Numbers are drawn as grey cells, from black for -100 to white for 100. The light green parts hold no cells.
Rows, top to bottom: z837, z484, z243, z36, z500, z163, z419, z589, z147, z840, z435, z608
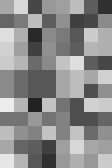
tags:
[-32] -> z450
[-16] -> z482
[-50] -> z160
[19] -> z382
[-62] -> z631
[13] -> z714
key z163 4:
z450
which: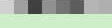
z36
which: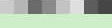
z500
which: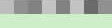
z840
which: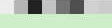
z589
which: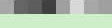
z435

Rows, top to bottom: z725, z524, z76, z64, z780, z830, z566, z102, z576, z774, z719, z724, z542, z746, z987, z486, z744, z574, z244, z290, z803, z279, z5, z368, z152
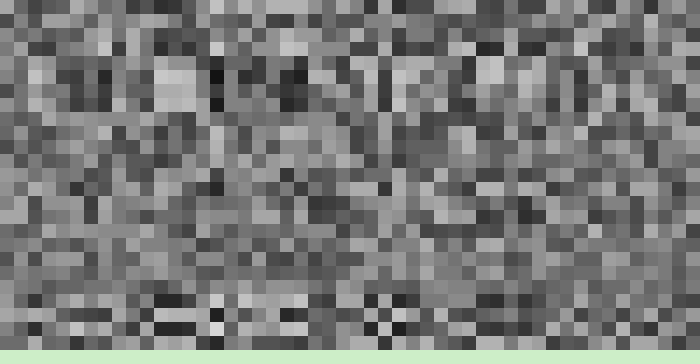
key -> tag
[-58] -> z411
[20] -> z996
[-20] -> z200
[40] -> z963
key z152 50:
z200
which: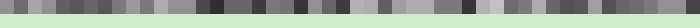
z780
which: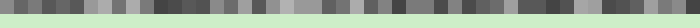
z76

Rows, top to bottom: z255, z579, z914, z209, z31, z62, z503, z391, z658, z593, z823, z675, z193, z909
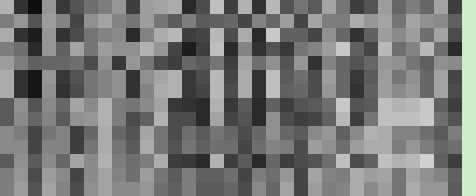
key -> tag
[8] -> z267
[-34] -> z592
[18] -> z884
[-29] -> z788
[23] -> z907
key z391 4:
z267
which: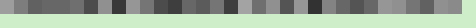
z31
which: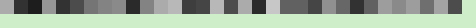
z914

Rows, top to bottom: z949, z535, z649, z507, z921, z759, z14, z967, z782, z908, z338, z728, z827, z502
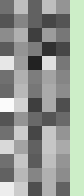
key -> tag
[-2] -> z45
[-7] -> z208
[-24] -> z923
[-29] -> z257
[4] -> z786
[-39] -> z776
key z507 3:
z45
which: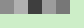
z649
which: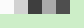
z967
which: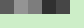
z507
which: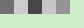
z908
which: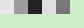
z921

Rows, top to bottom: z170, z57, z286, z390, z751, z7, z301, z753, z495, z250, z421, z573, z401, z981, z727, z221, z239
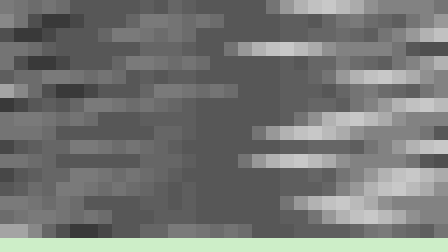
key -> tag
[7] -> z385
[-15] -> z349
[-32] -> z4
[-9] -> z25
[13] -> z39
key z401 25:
z25
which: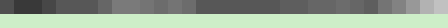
z286
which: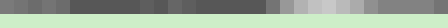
z170
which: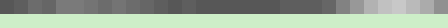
z981
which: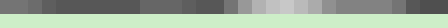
z390

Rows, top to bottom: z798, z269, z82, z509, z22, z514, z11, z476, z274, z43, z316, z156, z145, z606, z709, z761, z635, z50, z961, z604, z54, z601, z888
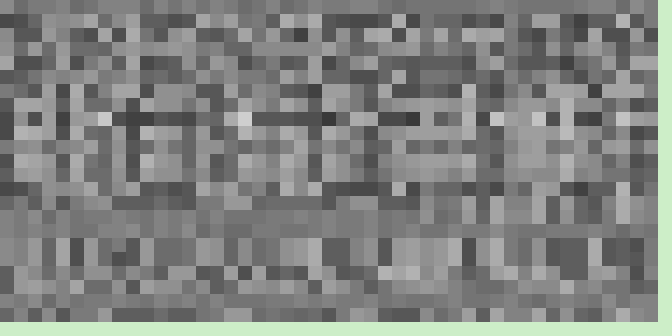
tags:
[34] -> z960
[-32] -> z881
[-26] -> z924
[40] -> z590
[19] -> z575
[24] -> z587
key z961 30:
z587
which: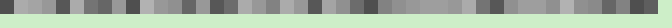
z156
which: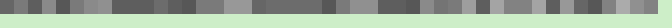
z709
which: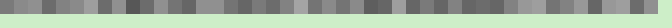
z316
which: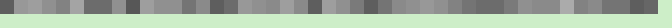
z54

